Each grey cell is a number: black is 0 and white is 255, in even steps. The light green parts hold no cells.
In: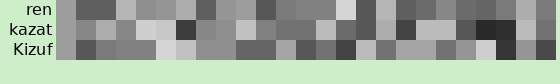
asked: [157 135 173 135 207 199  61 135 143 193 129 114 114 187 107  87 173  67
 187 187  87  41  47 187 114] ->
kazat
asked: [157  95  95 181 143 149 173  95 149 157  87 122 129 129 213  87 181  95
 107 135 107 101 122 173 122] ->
ren
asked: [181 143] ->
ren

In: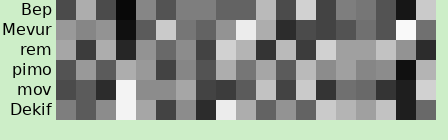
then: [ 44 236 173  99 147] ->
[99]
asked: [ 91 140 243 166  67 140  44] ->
Dekif
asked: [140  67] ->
rem
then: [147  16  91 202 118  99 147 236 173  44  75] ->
[67]
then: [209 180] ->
[52]
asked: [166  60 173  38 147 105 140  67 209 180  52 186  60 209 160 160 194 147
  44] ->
rem

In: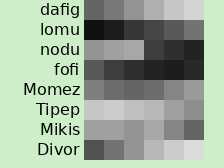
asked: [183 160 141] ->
Tipep
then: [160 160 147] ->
[167]
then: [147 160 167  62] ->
[47]
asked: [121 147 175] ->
dafig
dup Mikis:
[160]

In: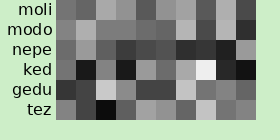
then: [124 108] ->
[101]
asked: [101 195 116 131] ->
tez
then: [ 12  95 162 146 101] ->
[195]
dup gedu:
[68]

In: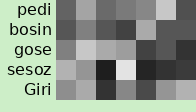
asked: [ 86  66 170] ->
bosin
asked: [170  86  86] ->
bosin
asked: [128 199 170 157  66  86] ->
gose
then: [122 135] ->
[199]
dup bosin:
[86]
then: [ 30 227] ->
[37]
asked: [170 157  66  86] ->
gose

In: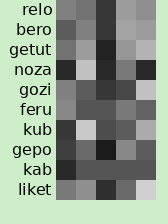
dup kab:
[85]
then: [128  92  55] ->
[71]
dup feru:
[85]
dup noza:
[41]
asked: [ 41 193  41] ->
noza
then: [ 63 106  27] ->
[136]

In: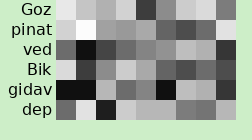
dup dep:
[183]
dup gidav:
[16]
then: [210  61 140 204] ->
[218]
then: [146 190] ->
[177]

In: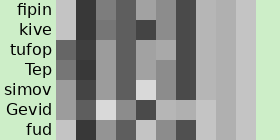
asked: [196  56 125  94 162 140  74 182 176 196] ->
fipin
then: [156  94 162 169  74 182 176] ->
[196]
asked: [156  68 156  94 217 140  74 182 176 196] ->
simov
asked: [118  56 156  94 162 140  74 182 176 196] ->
Tep
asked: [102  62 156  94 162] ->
tufop
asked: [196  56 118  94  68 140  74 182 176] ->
kive
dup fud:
[196]

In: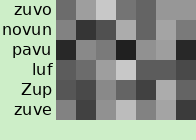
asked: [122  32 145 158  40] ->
pavu
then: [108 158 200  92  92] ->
[73]
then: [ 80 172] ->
[100]
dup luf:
[92]

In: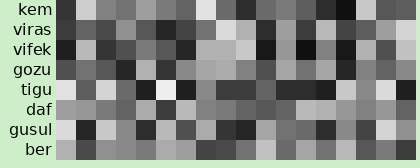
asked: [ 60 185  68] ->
viras
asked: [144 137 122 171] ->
ber
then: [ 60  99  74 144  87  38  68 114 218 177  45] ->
[158]
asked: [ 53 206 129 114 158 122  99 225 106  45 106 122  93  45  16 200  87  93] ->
kem
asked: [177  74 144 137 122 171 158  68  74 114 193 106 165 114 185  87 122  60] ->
ber
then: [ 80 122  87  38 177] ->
[177]

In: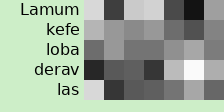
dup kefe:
[152]
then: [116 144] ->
[167]
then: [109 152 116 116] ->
[144]
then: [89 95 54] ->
[187]
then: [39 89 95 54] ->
[187]
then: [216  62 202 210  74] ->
[19]

